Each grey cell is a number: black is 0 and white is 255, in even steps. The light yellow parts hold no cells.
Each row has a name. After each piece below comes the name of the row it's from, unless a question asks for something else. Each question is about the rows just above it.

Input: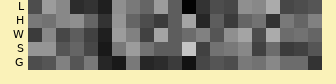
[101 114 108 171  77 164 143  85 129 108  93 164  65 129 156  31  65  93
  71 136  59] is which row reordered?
W
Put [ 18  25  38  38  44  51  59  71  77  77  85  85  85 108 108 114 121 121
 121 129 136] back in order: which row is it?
G

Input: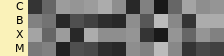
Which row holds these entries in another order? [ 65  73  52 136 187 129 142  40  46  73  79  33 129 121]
M
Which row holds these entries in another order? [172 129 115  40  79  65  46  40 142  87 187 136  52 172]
B
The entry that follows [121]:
[129]
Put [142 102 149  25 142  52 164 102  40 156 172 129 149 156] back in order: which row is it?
C
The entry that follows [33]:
[79]

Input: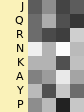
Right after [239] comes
[179]
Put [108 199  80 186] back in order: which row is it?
Y
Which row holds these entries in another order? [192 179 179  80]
K
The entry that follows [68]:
[92]
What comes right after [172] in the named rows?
[80]
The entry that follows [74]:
[62]

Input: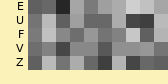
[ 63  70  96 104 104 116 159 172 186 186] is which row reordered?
U
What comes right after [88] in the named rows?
[144]

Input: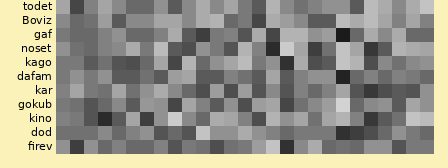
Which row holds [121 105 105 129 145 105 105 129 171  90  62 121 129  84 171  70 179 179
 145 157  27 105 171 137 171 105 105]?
gaf
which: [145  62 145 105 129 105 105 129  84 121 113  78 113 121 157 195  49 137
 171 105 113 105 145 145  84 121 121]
firev
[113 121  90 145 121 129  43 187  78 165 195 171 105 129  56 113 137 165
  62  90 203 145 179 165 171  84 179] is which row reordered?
noset
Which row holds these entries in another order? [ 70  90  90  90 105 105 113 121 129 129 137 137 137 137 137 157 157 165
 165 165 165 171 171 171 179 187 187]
Boviz
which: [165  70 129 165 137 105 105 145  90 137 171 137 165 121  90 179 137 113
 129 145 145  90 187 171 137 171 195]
todet
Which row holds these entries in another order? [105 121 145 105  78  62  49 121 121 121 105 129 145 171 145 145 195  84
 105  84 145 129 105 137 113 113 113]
dod
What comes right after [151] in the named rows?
[145]

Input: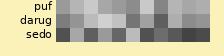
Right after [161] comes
[95]
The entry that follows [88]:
[67]
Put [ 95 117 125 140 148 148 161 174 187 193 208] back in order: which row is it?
darug
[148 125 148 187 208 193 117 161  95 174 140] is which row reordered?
darug
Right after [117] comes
[161]
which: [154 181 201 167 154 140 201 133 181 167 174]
puf
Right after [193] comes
[117]

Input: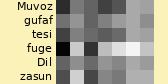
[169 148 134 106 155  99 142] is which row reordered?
Dil
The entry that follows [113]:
[148]

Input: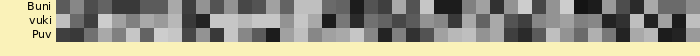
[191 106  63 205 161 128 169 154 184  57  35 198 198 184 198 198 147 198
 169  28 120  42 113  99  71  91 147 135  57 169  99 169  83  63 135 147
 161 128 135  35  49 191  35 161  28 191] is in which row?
vuki
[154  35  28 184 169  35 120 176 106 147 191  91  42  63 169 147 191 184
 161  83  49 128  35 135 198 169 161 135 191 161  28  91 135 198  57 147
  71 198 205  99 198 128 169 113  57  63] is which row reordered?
Puv
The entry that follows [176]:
[120]

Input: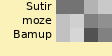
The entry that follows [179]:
[201]
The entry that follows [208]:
[129]

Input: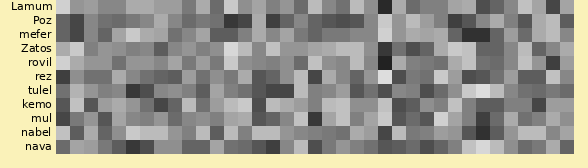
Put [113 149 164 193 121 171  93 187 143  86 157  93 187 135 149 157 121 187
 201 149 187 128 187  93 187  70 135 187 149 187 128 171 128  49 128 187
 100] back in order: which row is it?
nabel
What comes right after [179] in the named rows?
[149]

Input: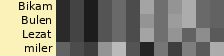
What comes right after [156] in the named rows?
[172]
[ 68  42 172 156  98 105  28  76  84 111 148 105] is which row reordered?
Bulen

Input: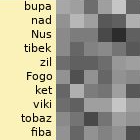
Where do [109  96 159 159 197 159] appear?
viki
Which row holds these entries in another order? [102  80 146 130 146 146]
fiba
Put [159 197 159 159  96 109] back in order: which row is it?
viki
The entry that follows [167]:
[159]

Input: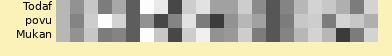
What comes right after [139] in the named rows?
[86]
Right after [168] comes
[93]
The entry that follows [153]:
[205]
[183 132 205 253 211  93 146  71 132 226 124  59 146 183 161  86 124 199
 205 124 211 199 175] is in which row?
povu
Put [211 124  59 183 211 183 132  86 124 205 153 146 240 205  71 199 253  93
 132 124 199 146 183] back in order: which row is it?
Mukan
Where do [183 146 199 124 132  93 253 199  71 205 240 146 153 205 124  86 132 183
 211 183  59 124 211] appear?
Mukan
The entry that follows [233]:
[71]

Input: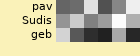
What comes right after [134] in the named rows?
[239]
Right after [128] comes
[156]

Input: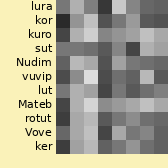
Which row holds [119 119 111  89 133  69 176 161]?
sut
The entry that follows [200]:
[133]
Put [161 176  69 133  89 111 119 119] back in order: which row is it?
sut

